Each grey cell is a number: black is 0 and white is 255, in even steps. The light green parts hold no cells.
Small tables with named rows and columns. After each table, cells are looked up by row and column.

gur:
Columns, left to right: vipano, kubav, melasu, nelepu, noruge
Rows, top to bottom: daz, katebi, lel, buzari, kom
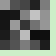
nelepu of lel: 114
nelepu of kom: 80
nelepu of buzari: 13
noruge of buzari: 15
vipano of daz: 152
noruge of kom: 28
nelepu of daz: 33
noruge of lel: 150
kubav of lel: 154
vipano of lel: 21
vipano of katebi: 19
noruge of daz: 124
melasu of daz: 69
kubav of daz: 81
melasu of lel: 52
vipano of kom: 59
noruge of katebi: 147

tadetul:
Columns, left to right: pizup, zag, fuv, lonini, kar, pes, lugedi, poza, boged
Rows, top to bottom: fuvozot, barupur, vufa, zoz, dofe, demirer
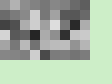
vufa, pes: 221
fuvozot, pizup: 147
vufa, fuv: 173
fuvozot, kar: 119
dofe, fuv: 185
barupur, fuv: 137
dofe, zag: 120
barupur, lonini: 207
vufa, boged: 173
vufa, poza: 41
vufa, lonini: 206
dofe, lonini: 114
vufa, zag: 80
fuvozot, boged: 94
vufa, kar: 160
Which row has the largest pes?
vufa

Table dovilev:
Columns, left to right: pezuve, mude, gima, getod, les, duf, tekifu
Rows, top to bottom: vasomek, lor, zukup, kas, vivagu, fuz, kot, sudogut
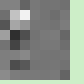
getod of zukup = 118
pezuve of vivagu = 115
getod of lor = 122
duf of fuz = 116
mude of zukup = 166
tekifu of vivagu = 110
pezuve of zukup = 85
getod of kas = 115
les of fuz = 117
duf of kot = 118
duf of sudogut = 121

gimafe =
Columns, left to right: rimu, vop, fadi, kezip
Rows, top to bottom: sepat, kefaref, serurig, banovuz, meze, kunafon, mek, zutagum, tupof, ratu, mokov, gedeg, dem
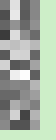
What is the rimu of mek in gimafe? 210
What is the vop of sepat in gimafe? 224
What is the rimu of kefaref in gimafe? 78
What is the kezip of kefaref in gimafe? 135
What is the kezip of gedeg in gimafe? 180
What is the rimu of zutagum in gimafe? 108
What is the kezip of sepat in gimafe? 134
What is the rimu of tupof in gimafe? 125
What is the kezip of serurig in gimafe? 144
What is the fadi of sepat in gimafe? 95
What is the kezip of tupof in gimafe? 181
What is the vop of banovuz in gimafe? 220
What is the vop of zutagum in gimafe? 238
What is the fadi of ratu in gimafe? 139
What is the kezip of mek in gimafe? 163
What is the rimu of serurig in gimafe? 101
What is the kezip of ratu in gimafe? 158
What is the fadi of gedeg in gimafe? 68
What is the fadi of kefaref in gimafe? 91

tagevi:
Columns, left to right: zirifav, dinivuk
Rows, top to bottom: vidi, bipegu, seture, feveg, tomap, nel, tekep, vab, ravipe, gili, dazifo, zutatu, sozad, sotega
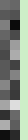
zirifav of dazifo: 165
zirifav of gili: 92
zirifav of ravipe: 134
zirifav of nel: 73
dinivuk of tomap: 157
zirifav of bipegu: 88
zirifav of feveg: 101
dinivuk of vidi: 103
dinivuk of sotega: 41
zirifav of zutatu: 48
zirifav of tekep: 89
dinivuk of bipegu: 82
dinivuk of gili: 58
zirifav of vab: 89

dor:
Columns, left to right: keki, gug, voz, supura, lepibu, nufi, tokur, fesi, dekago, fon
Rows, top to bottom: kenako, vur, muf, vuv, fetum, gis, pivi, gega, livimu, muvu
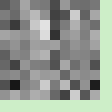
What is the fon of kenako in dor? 119
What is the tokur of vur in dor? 81
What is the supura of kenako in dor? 126
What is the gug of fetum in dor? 147
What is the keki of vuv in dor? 164
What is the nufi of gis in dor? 88
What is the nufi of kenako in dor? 75
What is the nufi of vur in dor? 65
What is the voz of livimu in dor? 128
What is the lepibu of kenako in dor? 121
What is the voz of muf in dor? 125
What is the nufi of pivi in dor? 82
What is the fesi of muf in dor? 176
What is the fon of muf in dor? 110
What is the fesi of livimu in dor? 80
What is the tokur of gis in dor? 124
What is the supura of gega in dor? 165
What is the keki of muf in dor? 98
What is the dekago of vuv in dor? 127

